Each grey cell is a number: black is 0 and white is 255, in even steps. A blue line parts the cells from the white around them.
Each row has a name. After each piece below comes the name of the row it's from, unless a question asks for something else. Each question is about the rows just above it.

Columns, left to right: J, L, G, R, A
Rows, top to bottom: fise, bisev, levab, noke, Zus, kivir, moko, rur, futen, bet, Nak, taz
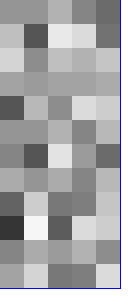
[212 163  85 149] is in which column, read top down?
J
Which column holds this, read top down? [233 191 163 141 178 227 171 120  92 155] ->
G
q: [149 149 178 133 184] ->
kivir
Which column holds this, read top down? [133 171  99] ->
J
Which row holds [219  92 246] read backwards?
bet

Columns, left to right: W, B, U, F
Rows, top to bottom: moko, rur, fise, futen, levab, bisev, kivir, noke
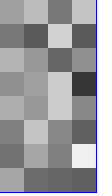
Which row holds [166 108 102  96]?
noke
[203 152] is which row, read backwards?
levab

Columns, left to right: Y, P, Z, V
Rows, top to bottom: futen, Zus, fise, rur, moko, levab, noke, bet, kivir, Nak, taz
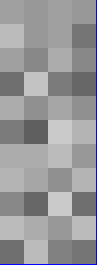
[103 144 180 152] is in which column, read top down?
V
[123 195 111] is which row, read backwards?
rur
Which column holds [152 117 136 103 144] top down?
V
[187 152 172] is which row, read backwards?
Nak

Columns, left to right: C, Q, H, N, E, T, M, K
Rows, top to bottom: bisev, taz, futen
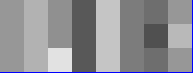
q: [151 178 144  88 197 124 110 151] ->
bisev
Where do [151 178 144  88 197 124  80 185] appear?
taz

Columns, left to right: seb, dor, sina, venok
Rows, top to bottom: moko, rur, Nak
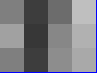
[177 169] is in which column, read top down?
venok
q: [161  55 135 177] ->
rur
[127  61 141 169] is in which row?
Nak

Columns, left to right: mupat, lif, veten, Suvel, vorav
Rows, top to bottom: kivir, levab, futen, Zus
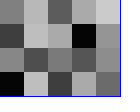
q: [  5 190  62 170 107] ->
Zus
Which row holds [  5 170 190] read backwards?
levab
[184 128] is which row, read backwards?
kivir
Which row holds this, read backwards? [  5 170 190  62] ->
levab

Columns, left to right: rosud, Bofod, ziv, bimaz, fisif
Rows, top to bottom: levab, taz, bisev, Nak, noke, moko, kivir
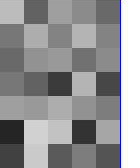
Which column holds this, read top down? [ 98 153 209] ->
Bofod
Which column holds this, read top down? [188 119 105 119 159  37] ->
rosud

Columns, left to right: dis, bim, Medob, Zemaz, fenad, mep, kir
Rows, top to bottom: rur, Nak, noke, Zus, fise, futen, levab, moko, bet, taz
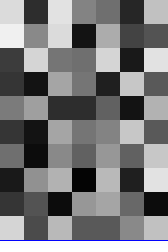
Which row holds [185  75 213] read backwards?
taz
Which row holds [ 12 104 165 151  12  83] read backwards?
bet
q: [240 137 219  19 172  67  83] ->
Nak
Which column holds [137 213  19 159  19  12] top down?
bim
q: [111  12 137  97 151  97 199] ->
levab

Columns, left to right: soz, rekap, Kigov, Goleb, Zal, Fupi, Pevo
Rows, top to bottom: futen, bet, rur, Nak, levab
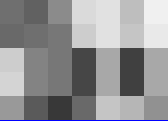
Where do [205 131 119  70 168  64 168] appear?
rur
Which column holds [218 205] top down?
Goleb
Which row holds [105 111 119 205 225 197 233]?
bet
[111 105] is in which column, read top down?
soz

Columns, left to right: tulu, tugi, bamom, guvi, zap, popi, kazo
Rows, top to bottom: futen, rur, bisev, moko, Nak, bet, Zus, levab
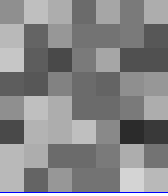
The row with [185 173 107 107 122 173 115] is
Zus
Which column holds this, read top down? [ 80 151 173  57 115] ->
kazo
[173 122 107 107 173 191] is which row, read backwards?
Nak

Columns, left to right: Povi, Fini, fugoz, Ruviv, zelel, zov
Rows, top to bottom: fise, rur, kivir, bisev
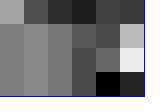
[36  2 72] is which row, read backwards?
bisev
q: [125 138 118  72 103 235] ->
kivir
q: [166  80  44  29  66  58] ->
fise
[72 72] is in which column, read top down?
Ruviv
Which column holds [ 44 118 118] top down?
fugoz

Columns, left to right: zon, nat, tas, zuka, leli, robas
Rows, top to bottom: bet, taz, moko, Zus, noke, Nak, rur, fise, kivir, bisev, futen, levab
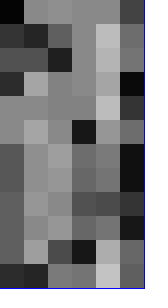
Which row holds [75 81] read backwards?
kivir
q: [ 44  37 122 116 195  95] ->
levab

